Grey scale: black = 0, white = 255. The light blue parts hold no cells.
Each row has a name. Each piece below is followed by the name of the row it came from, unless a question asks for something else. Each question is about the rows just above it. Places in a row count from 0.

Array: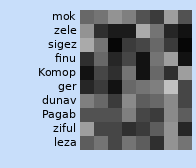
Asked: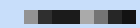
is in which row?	zele
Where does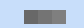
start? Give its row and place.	ger, 3
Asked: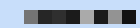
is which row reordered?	zele
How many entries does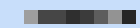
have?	8
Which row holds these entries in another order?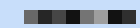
finu
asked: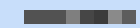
Pagab
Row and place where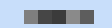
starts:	Pagab, 3

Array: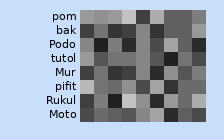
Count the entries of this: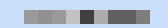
9
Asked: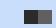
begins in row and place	Moto, 6
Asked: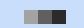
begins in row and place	Podo, 6
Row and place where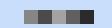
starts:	Podo, 4
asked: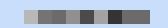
pifit
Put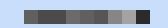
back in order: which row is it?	Moto

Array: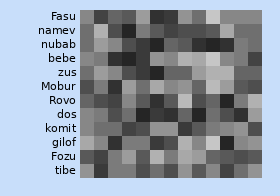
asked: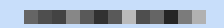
Rovo
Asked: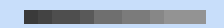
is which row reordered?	tibe
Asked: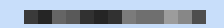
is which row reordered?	nubab
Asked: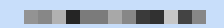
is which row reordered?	bebe
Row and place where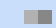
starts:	gilof, 7
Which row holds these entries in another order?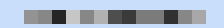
gilof

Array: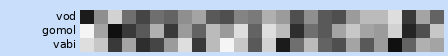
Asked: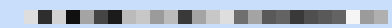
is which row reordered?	vabi
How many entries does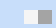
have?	2
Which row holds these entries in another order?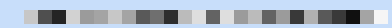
gomol
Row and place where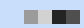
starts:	gomol, 21
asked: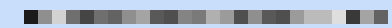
vod

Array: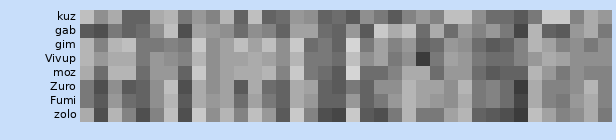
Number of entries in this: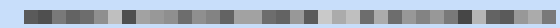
38
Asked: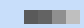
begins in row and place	Zuro, 3
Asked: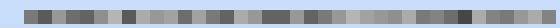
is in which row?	Fumi
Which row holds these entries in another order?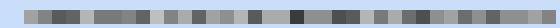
Zuro
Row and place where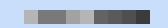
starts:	zolo, 23
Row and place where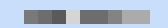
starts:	moz, 16

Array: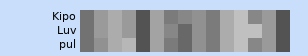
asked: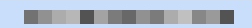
pul
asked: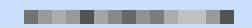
Luv
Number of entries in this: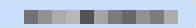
11
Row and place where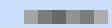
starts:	pul, 5
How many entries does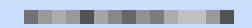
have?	15

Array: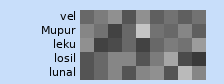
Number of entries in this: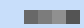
4
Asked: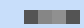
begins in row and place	lunal, 3
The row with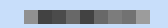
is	leku
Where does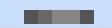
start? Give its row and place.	losil, 0

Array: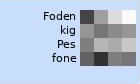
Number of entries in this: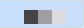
3
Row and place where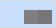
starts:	fone, 2
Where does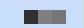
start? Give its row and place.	fone, 1
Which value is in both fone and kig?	[118]
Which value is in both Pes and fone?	[127]
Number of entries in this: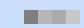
4
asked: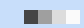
Foden

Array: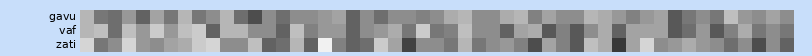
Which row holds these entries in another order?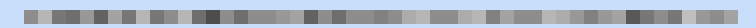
gavu
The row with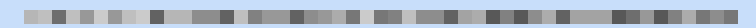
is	vaf

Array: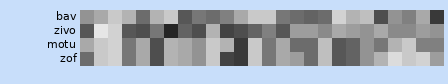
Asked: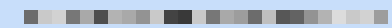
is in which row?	zof
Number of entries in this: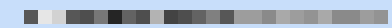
26
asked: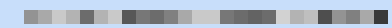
bav
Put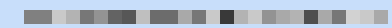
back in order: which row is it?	motu
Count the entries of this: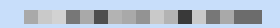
17

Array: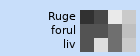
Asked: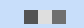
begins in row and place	liv, 0
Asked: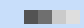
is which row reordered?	liv
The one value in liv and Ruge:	[202]
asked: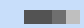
forul
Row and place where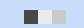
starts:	Ruge, 1
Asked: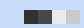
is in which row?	Ruge

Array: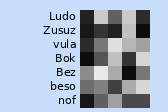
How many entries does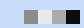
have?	4
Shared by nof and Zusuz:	[23]

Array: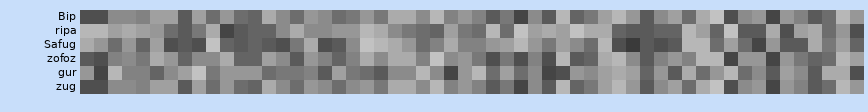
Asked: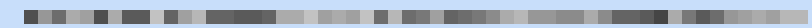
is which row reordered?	ripa
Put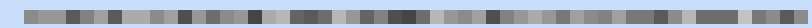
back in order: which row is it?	Bip
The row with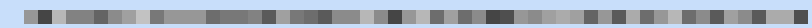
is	gur
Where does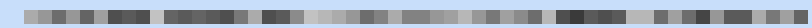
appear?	Safug
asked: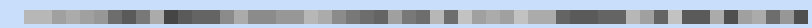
ripa

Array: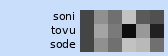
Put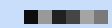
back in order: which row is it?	tovu
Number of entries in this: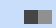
2

